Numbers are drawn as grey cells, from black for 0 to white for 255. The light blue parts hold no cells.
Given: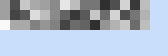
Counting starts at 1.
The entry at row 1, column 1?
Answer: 160
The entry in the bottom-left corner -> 249
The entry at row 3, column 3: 169
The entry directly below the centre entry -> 108
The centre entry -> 57
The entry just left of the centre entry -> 99
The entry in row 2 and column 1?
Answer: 160
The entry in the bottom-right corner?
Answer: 189
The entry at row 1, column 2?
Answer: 79
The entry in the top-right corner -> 189

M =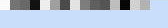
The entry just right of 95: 85
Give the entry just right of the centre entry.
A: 125

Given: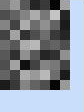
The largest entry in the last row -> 153
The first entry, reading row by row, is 120
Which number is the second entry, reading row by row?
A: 153
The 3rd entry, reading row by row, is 88
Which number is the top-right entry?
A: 162
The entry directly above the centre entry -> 78
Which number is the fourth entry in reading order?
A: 37
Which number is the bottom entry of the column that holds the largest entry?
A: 6
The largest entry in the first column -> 132
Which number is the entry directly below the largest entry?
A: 99
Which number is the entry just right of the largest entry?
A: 37
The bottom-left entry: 27
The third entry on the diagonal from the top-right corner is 144

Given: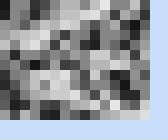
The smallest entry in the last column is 51
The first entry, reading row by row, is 22
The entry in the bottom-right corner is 222
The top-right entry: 83
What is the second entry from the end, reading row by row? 203
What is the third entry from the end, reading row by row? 203
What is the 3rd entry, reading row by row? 134
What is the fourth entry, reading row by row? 51
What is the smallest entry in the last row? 32
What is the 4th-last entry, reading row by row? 181
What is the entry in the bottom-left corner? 157
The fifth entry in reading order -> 74
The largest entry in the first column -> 193
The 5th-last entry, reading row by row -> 169

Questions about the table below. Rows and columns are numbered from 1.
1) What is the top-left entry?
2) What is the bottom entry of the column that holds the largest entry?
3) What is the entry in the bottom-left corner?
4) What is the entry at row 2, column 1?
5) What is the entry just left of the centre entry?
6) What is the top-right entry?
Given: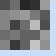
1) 78
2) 195
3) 132
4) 132
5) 66
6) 155

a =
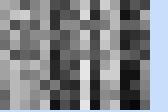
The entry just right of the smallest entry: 98
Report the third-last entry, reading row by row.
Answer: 18
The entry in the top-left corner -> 173
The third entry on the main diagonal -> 121
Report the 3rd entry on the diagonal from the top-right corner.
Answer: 98
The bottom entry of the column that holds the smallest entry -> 7
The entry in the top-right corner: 67
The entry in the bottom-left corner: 109
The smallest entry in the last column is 58
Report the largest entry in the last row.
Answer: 229
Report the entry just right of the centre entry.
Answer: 130
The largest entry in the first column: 184
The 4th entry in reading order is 130
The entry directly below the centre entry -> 58
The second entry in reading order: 162
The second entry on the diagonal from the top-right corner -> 48
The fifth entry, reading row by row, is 162
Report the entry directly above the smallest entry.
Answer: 30
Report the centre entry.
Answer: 98
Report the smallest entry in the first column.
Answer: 98
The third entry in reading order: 87
